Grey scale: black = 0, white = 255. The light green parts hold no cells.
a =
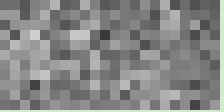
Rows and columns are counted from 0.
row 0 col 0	108
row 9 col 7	104
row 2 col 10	122
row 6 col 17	124
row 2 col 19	157
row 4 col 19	108
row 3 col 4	103
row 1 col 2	90
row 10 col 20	117
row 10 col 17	109
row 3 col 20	126
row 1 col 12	121
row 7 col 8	92
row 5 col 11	102
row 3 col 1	85
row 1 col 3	134
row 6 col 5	158
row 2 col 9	170
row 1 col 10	119
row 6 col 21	93
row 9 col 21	117
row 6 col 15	137
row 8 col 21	122
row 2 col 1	146
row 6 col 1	169
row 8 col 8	136
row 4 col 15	112
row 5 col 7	118
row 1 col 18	118
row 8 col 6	106
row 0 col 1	110
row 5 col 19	123
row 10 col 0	114
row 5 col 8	123
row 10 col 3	95

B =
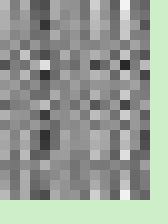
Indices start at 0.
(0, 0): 185
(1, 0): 174
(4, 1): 156
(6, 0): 83
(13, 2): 178
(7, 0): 170
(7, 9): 181
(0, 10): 152
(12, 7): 137
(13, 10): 167
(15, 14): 105
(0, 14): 99
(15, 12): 222
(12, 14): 126
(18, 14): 122
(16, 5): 143
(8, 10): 147
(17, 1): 111
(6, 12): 40
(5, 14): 84
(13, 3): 114
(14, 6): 159
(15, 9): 190
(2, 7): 160
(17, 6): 153
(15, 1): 111
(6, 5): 116
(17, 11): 113
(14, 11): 113
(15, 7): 127
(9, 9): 178
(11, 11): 114
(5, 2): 194
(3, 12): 199
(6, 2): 114
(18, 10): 139

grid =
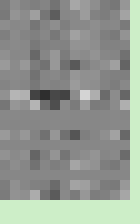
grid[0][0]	125
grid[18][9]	141
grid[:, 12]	[150, 163, 122, 147, 132, 113, 100, 127, 136, 102, 175, 134, 136, 104, 136, 107, 136, 135, 152, 166]
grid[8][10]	131
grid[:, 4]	[132, 118, 132, 135, 129, 134, 114, 133, 134, 46, 109, 135, 135, 113, 135, 127, 134, 135, 127, 114]
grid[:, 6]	[136, 135, 127, 136, 130, 124, 112, 128, 133, 67, 138, 136, 135, 113, 136, 117, 131, 135, 134, 137]
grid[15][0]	146
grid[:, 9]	[142, 130, 142, 140, 142, 147, 138, 145, 142, 174, 123, 135, 135, 134, 135, 148, 146, 135, 141, 125]
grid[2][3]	118
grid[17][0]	135
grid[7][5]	136
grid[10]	[118, 150, 144, 180, 109, 78, 138, 123, 157, 123, 125, 139, 175]
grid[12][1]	134
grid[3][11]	122
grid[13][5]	150
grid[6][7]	89
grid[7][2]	136
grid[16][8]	152
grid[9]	[145, 181, 177, 67, 46, 72, 67, 140, 212, 174, 107, 140, 102]
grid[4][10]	130
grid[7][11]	128
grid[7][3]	114
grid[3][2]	132
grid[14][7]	136
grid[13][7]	85
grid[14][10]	136
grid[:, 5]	[115, 93, 142, 120, 131, 151, 152, 136, 130, 72, 78, 135, 136, 150, 135, 148, 126, 135, 107, 91]
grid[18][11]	122
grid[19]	[123, 146, 143, 172, 114, 91, 137, 123, 151, 125, 128, 140, 166]

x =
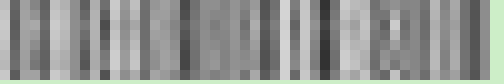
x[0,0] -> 190
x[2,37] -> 127
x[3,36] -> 191
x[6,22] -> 131
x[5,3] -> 125
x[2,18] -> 94
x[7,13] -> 171
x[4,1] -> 100
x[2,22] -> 137
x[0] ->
[190, 102, 160, 133, 98, 191, 177, 143, 95, 174, 111, 202, 151, 191, 112, 150, 160, 146, 74, 113, 142, 143, 131, 147, 133, 153, 84, 112, 211, 125, 196, 129, 51, 114, 201, 186, 180, 113, 135, 145, 133, 134, 116, 183, 131, 168, 114, 86, 140]
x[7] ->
[200, 92, 163, 162, 105, 201, 186, 141, 114, 179, 82, 191, 142, 171, 109, 164, 154, 134, 89, 120, 140, 128, 135, 150, 117, 168, 91, 123, 209, 105, 199, 142, 64, 126, 185, 164, 193, 123, 104, 193, 114, 138, 110, 175, 140, 160, 114, 85, 142]
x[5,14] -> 115
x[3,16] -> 156
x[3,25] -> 165
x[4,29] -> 119
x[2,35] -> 160
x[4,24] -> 129
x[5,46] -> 114
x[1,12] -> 146
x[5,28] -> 210
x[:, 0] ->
[190, 197, 201, 199, 194, 187, 184, 200]
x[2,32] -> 69
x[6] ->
[184, 110, 157, 119, 97, 182, 171, 144, 86, 170, 127, 205, 156, 197, 116, 143, 162, 154, 70, 111, 144, 151, 131, 145, 142, 144, 82, 108, 209, 136, 192, 124, 50, 110, 206, 193, 172, 109, 152, 120, 143, 134, 120, 185, 129, 172, 116, 89, 138]
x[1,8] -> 104
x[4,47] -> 85
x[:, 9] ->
[174, 178, 180, 178, 176, 172, 170, 179]
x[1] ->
[197, 97, 162, 147, 101, 197, 184, 142, 104, 178, 95, 198, 146, 182, 110, 157, 158, 141, 79, 116, 141, 135, 134, 148, 125, 162, 85, 117, 212, 114, 198, 135, 56, 120, 194, 176, 188, 118, 118, 170, 122, 135, 111, 180, 137, 164, 113, 84, 141]
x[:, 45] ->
[168, 164, 158, 164, 167, 171, 172, 160]
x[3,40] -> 117
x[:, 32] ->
[51, 56, 69, 60, 53, 50, 50, 64]
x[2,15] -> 167
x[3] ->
[199, 95, 162, 155, 103, 199, 184, 142, 110, 178, 87, 194, 144, 177, 110, 160, 156, 137, 85, 118, 141, 132, 134, 149, 121, 165, 88, 120, 210, 109, 199, 138, 60, 123, 190, 170, 191, 120, 110, 182, 117, 137, 110, 177, 139, 164, 113, 85, 141]
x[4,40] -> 127

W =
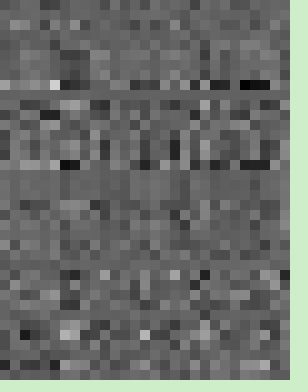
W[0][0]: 82
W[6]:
[93, 99, 113, 104, 106, 93, 85, 77, 83, 116, 108, 98, 103, 105, 99, 95, 104, 102, 108, 98, 84, 107, 85, 95, 104, 106, 107, 109, 89]
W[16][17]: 101
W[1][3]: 104
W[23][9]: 100
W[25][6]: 89
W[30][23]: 112
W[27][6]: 59
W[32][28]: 127
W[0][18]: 98
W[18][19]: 111
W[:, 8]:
[99, 102, 73, 93, 117, 73, 83, 85, 66, 103, 128, 100, 95, 71, 96, 86, 124, 101, 96, 101, 127, 91, 108, 101, 75, 105, 102, 83, 93, 99, 126, 103, 122, 62, 85, 101, 127, 91]
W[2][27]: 123
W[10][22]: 127
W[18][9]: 99
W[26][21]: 103
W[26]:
[86, 97, 94, 92, 95, 88, 103, 98, 102, 100, 99, 96, 93, 104, 104, 102, 95, 99, 96, 103, 94, 103, 103, 102, 105, 108, 109, 95, 99]
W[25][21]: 78
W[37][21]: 114
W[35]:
[90, 95, 100, 101, 75, 85, 84, 98, 101, 101, 79, 106, 86, 88, 92, 107, 95, 105, 97, 79, 98, 101, 116, 96, 99, 95, 91, 98, 105]
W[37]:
[98, 84, 95, 92, 93, 79, 110, 112, 91, 109, 96, 92, 101, 106, 102, 116, 87, 94, 76, 109, 87, 114, 113, 93, 120, 115, 107, 91, 90]
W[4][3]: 94
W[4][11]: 97
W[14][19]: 81
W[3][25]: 107
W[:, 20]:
[106, 100, 108, 96, 74, 59, 84, 66, 145, 96, 160, 114, 87, 109, 151, 141, 90, 99, 104, 102, 130, 129, 110, 104, 91, 105, 94, 33, 114, 85, 84, 62, 145, 157, 121, 98, 90, 87]
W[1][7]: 100
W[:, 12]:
[83, 91, 87, 104, 96, 109, 103, 106, 119, 96, 81, 92, 97, 100, 91, 96, 112, 90, 87, 86, 82, 93, 77, 90, 117, 94, 93, 109, 115, 90, 104, 97, 84, 76, 103, 86, 82, 101]
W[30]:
[99, 110, 125, 118, 113, 116, 58, 54, 126, 92, 96, 114, 104, 92, 64, 80, 127, 105, 120, 77, 84, 72, 81, 112, 76, 72, 80, 121, 106]
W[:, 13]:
[98, 103, 70, 92, 105, 112, 105, 101, 53, 96, 85, 120, 72, 120, 105, 119, 75, 107, 108, 108, 79, 105, 118, 105, 94, 89, 104, 100, 72, 68, 92, 109, 98, 94, 109, 88, 119, 106]
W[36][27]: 74
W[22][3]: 113
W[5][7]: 62
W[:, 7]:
[101, 100, 139, 96, 102, 62, 77, 66, 51, 96, 157, 118, 78, 97, 139, 128, 26, 97, 102, 100, 134, 121, 107, 100, 92, 84, 98, 41, 128, 73, 54, 98, 147, 160, 112, 98, 131, 112]
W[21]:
[79, 107, 102, 85, 110, 96, 109, 121, 91, 113, 67, 105, 93, 105, 74, 96, 97, 54, 118, 86, 129, 99, 92, 82, 94, 116, 76, 83, 127]
